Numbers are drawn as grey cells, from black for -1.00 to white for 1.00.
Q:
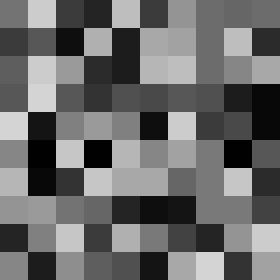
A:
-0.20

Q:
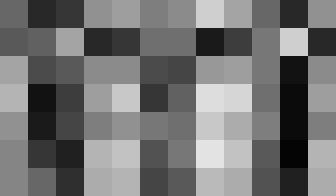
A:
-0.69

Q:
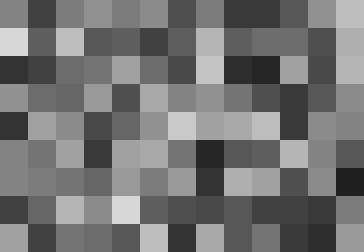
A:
0.14

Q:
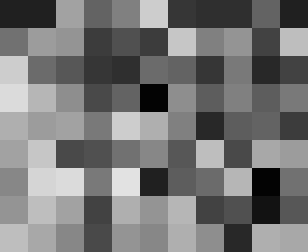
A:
-0.22

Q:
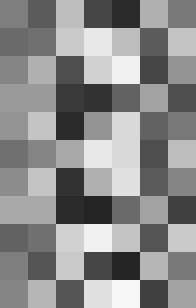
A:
0.38

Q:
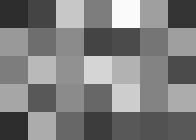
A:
0.25

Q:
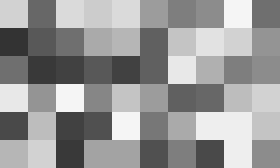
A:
0.92
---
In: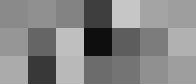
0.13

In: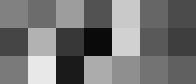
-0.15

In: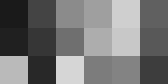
-0.47

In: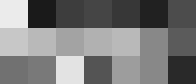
-0.80

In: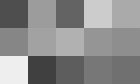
0.22

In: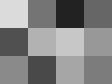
-0.09
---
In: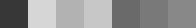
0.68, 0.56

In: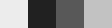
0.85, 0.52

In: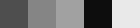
0.83, 0.26

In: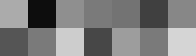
0.67, 0.61

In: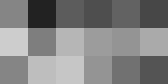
0.61, 0.55

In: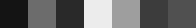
0.85, 0.24

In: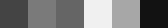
0.88, 0.31

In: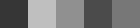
0.50, 0.13

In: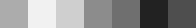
0.89, 0.62

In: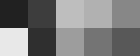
0.82, 0.49
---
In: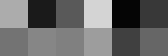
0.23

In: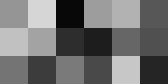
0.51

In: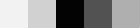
0.37

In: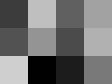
0.39

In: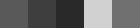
-0.30

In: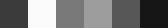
-0.06

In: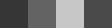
-0.42

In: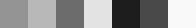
0.44
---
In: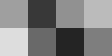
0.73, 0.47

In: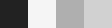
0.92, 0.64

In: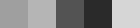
0.68, 0.42

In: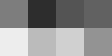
0.86, 0.63

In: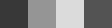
0.72, 0.17

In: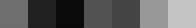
0.53, 0.19

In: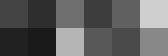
0.62, 0.41
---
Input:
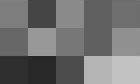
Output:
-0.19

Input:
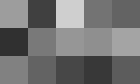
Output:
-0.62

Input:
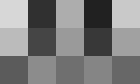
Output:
0.47

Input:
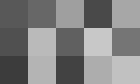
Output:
-0.37

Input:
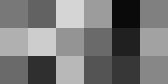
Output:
0.38

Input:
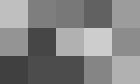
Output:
0.16
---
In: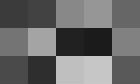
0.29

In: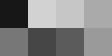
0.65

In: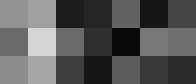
0.67

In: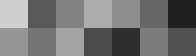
-0.30

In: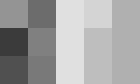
0.00

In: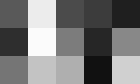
0.97

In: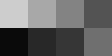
0.32

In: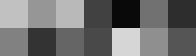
0.18

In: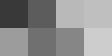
-0.28

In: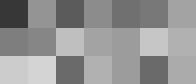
0.05
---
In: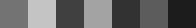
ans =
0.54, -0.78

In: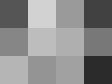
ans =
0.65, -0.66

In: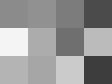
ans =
0.91, -0.52

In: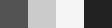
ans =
0.92, -0.73

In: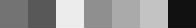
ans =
0.85, -0.87

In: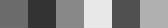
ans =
0.82, -0.60

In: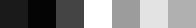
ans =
1.00, -0.97

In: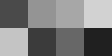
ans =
0.65, -0.75

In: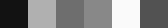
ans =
0.96, -0.86
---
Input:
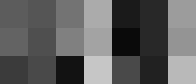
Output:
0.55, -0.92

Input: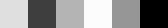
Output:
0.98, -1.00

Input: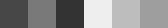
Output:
0.87, -0.60

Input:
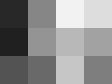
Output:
0.90, -0.75

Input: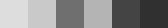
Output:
0.73, -0.62

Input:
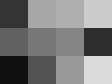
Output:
0.71, -0.87

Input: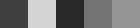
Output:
0.66, -0.68
